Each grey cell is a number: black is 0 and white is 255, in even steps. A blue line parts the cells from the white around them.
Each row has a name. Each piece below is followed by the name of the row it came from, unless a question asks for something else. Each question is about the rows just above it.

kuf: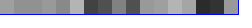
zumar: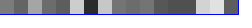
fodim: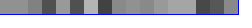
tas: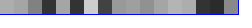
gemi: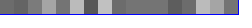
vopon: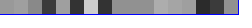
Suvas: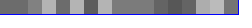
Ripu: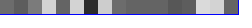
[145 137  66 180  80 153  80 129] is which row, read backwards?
fodim
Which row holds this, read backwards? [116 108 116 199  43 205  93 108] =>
zumar
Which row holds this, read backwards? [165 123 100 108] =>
gemi
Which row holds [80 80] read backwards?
zumar
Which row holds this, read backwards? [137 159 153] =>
vopon

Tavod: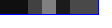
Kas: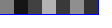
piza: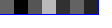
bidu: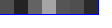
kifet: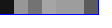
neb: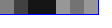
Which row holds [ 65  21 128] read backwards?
Kas
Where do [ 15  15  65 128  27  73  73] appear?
Tavod
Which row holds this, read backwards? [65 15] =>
Tavod
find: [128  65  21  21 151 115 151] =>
neb
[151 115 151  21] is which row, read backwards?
neb
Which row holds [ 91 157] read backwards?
kifet

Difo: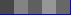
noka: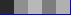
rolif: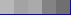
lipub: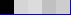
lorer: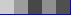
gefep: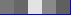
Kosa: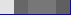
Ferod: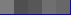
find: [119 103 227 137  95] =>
gefep
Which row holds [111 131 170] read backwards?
rolif
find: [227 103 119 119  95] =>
Kosa
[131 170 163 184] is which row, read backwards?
rolif
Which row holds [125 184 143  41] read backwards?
noka
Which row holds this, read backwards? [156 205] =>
lorer

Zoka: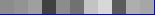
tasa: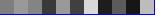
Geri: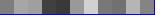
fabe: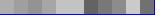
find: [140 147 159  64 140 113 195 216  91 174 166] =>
Zoka
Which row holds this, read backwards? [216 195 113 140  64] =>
Zoka
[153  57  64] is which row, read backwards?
Geri
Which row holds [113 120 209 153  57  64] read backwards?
Geri

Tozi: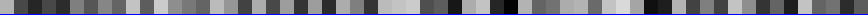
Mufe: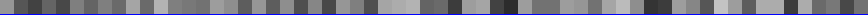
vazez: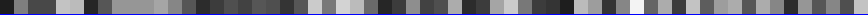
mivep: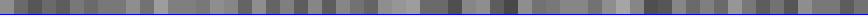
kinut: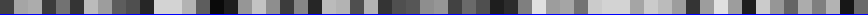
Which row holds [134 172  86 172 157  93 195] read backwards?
vazez
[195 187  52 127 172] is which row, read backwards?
Tozi

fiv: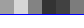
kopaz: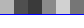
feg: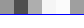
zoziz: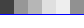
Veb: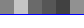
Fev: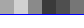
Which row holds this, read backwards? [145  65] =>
Veb
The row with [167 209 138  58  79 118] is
Fev
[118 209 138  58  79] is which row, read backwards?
kopaz

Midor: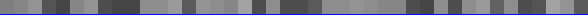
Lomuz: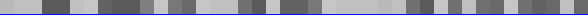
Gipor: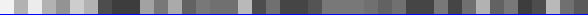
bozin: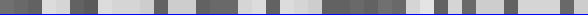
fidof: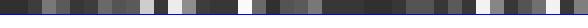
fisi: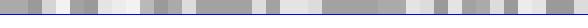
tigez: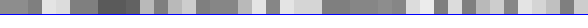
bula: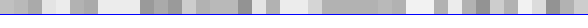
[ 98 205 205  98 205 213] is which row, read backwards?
bozin
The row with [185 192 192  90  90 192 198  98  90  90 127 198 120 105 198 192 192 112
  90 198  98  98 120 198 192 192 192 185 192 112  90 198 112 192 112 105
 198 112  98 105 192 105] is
Lomuz
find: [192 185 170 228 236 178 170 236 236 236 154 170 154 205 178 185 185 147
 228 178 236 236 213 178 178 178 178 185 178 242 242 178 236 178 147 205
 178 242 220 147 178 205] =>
bula
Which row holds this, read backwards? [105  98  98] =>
bozin
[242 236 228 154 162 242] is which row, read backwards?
fisi

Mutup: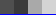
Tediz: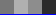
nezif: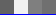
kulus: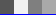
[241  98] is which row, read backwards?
nezif
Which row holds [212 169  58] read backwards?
Mutup
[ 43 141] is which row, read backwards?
Tediz
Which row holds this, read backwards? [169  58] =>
Mutup
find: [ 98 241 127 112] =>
nezif

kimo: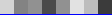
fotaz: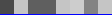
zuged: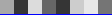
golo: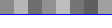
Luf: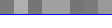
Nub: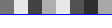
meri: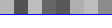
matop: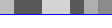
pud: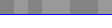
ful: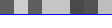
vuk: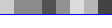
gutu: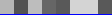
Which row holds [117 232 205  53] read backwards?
zuged
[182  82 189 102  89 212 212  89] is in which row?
gutu
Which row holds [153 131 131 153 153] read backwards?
pud
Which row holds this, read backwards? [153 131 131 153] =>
pud
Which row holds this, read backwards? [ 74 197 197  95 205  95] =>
ful
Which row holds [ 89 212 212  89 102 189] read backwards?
gutu

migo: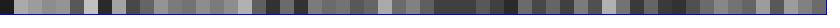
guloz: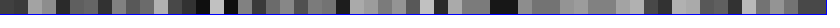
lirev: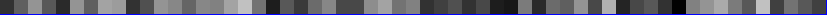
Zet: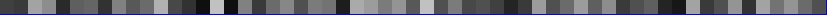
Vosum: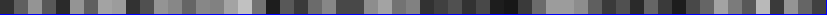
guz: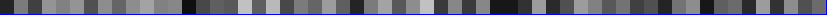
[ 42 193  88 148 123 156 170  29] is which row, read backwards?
guloz
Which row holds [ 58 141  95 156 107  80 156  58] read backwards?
Zet
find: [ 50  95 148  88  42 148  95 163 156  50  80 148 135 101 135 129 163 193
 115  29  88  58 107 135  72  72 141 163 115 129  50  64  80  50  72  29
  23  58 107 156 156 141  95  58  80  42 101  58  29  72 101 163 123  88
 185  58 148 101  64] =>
Vosum
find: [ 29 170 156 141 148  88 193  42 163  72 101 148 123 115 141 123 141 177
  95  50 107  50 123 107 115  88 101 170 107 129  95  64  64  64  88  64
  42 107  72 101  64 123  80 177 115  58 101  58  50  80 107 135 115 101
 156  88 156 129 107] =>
migo
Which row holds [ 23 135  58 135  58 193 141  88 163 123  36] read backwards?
guz
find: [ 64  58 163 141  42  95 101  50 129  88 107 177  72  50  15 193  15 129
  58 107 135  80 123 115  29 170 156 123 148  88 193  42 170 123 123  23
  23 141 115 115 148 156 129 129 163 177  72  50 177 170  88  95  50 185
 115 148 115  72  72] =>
guloz

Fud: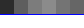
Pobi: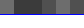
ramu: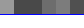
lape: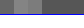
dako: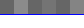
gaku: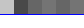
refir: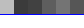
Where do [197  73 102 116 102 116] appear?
gaku
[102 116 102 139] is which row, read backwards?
dako

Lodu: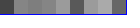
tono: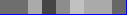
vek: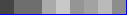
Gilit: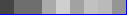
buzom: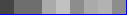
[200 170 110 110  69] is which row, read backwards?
vek
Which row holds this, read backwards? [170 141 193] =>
buzom
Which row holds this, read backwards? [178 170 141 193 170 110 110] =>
buzom
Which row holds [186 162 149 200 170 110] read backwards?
vek
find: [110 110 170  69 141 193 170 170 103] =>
tono
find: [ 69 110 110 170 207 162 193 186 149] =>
Gilit

